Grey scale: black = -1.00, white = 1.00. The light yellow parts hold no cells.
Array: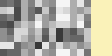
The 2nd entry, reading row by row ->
-0.09
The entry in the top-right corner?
0.01
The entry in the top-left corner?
-0.19
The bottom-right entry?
-0.09
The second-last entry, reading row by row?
0.80
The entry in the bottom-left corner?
-0.32
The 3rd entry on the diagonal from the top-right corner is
0.36
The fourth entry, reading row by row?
0.36
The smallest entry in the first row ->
-0.32
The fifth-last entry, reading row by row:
0.92
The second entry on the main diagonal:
0.69
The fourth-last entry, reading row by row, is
0.92

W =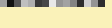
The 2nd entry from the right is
0.16
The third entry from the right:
0.62
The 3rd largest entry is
0.50
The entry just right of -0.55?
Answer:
-0.44

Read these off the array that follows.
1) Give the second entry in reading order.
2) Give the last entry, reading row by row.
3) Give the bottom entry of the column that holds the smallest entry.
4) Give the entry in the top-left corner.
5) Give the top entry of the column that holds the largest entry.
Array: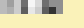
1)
0.25
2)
0.13
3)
-0.60
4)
0.47
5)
0.93

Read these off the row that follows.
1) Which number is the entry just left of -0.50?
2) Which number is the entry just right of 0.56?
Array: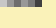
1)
-0.04
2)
0.19

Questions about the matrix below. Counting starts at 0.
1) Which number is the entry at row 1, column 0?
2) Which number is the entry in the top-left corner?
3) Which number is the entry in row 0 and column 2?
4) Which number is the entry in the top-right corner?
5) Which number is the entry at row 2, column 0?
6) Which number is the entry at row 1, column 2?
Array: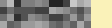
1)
-0.49
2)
0.10
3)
-0.62
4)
0.45
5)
-0.13
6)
-0.36

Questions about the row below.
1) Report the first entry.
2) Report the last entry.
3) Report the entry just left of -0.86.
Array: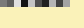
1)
-0.04
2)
0.28
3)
0.76

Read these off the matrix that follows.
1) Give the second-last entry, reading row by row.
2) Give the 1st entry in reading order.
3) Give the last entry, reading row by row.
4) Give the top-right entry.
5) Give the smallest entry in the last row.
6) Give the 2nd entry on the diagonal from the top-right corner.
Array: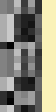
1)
-0.63
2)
0.02
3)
-0.31
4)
-0.63
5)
-0.84
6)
-0.08

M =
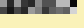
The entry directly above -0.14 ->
0.45
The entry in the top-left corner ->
0.21
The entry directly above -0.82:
-0.69
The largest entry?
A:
0.66

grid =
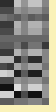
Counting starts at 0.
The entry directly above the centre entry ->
-0.42
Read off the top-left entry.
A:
-0.65
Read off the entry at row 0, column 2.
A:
0.53
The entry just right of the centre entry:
0.40
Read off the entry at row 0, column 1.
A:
-0.65
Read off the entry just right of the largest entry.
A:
0.17
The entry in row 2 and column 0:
-0.09
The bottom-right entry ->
-0.19
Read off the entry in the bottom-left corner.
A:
-0.29
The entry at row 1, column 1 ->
-0.42
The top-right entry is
0.04
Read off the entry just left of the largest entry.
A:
-0.87
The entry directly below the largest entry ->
-0.87
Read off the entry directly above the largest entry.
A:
0.17
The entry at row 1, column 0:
-0.42
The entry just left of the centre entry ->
0.40
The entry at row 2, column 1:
-0.19

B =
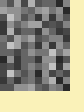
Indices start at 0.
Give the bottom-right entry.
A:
-0.68
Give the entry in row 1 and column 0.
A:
0.27
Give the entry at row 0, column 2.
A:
0.27
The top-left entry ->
0.03
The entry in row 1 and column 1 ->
0.14
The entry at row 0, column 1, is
-0.34
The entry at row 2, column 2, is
0.14
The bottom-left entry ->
-0.34
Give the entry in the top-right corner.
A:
0.03
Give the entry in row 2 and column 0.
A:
-0.34
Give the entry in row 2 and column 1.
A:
0.52
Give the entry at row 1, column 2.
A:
0.14
